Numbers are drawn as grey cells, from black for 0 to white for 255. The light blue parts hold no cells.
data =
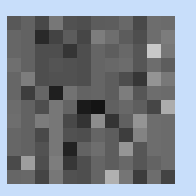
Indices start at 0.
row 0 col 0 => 88
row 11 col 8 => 117
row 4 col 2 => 78
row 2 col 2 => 78
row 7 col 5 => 51
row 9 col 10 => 109
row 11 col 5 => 78
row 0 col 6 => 92
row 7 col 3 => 119
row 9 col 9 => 86
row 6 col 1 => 98
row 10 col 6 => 101
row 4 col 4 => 81
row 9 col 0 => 102
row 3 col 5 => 78
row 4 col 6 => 101
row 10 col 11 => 107
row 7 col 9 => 148
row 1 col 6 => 125
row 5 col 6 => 101
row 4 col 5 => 78
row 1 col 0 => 102
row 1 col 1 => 98
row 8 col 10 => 109
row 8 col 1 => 98
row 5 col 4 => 114
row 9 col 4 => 34
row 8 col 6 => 101
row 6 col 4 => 100
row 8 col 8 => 61
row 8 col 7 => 93
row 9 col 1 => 98
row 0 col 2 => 72
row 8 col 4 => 81
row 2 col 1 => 98
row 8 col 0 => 102

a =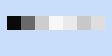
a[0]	10
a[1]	105
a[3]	247

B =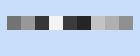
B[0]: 115
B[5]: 37
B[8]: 144

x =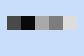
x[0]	73
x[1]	9
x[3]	125

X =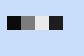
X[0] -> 11
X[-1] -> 29
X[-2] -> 234

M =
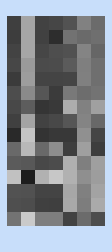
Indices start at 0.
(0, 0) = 63
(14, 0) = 115
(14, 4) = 66
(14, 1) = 202
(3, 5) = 127
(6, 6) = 160
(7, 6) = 104
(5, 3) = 59
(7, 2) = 66
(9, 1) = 184
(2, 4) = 81
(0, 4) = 82
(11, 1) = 29
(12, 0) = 82
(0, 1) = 165
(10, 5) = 127
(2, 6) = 102
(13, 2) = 64
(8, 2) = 51
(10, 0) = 91
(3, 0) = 71
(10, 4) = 176
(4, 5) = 128
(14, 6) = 77
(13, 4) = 169
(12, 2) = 68
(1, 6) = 111
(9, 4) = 62
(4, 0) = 59
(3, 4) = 91
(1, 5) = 106
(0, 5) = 129

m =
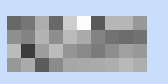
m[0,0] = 104
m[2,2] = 158
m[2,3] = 187
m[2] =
[187, 60, 158, 187, 149, 137, 123, 141, 161, 153]
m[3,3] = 139
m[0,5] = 253
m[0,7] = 182
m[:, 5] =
[253, 170, 137, 169]
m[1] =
[143, 132, 179, 142, 186, 170, 131, 114, 108, 114]
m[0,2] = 173
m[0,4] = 206

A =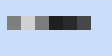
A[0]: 127
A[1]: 209
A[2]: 124

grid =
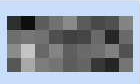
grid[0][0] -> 46
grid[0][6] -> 73
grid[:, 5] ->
[91, 69, 106, 101]
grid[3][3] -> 116
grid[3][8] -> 116
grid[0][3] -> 113
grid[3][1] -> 168
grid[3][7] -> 37
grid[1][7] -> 39
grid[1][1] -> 119

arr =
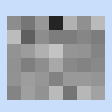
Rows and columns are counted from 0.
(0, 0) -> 141
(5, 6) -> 162
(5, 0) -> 132
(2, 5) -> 147
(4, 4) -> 153
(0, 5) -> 144
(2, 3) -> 195
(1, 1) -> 95
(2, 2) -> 176
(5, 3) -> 186
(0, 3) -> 36
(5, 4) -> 117
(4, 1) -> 157

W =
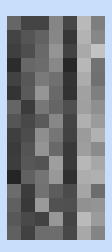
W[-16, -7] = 102
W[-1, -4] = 109
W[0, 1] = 68
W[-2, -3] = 68
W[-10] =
[101, 59, 119, 101, 79, 160, 143]
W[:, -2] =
[185, 179, 169, 183, 172, 161, 160, 176, 155, 158, 183, 173, 165, 145, 186, 168]
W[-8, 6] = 177
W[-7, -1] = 139
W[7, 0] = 85
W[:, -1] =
[126, 135, 194, 114, 112, 127, 143, 155, 177, 139, 167, 176, 109, 148, 155, 132]
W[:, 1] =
[68, 85, 78, 103, 87, 90, 59, 72, 76, 84, 87, 97, 60, 57, 73, 65]
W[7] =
[85, 72, 90, 135, 68, 176, 155]
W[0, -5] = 68
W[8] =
[63, 76, 142, 118, 66, 155, 177]
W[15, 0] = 96
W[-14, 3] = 148
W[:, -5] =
[68, 98, 105, 108, 122, 149, 119, 90, 142, 148, 83, 116, 114, 154, 66, 109]
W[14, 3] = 151
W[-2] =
[88, 73, 66, 151, 68, 186, 155]
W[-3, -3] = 80
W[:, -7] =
[102, 68, 63, 44, 66, 52, 101, 85, 63, 59, 61, 37, 108, 96, 88, 96]
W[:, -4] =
[133, 135, 148, 136, 112, 105, 101, 135, 118, 105, 158, 152, 92, 81, 151, 109]
